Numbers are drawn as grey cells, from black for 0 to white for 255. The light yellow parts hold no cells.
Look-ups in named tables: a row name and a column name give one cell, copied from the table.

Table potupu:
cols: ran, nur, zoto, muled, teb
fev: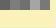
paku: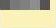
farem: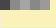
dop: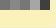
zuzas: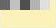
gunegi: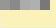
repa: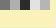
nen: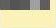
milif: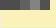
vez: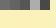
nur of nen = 84
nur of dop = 136
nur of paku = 120
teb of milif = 81
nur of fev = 125
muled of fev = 165
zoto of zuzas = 79
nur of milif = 77
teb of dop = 63
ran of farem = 70
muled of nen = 160
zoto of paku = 128
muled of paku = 142
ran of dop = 116

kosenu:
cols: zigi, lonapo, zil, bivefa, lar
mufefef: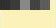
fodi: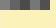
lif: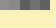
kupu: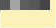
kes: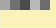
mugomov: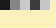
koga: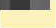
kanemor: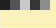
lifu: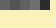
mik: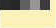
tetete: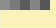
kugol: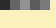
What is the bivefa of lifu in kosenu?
112
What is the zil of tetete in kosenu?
91
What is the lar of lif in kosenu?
97
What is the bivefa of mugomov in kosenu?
60
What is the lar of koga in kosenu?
100
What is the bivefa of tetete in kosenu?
133
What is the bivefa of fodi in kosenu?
119
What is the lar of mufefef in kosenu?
92
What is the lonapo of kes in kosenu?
111
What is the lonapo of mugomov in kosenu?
133
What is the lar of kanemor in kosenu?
141
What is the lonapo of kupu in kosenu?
164
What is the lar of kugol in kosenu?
122
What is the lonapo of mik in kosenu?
38
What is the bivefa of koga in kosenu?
104
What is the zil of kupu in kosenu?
93
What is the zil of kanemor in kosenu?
201
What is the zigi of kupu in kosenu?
85
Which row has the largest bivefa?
kes

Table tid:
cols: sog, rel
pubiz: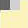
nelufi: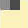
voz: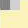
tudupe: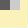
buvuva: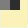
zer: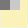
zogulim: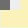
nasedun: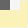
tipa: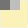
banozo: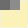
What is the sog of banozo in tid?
108
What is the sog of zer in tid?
119
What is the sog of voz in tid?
131
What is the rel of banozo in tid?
140
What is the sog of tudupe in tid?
92
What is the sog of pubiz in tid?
101
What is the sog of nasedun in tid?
101
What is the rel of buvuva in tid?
45
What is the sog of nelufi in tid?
141
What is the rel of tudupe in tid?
204
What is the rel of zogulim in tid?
238
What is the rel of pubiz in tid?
209
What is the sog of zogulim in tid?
109

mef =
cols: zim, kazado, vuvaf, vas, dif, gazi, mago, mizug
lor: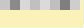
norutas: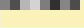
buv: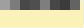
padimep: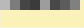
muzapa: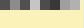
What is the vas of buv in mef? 79
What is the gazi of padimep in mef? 72
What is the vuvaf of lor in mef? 216
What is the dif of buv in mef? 126
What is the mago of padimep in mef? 92
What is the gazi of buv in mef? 71
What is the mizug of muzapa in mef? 177
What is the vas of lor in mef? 192
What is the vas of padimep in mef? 59
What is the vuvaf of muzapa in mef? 80
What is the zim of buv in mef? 159
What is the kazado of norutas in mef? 79
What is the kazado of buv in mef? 124
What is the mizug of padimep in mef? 128
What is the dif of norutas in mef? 125
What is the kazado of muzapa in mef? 140
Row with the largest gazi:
lor

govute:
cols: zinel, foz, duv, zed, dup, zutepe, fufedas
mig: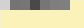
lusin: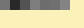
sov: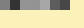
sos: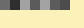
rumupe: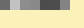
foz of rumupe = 194
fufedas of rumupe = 132
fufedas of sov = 71
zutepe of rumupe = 77
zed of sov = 147
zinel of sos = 107
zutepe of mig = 126
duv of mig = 118
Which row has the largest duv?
sos

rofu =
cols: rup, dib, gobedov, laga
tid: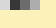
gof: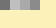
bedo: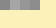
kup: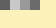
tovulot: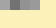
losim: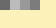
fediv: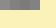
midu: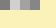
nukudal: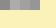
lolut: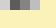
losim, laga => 124
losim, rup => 105
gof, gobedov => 170
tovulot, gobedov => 146
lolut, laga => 190
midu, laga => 134
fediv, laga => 130
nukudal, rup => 139
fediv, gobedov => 123
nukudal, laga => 150
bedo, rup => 136
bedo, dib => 166
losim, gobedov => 153
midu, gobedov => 162
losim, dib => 187
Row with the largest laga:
lolut

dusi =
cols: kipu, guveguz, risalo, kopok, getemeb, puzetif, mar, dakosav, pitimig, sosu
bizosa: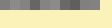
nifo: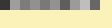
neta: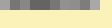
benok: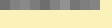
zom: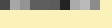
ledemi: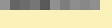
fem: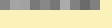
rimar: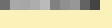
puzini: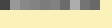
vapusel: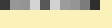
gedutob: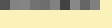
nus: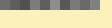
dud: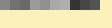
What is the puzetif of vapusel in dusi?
210
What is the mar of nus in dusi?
88
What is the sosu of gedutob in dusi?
127
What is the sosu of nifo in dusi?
102
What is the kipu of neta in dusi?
162
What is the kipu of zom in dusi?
72
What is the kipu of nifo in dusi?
54
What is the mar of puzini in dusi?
108
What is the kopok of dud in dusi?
155

